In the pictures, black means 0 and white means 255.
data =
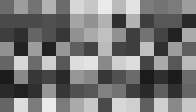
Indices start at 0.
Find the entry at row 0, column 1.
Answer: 157
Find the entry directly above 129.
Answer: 55
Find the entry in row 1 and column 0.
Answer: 74
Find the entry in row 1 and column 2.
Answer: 74
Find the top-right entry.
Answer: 157
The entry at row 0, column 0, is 107
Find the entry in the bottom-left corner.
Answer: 101
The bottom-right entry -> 199
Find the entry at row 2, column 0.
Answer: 62
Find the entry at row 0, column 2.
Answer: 115
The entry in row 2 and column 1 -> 47
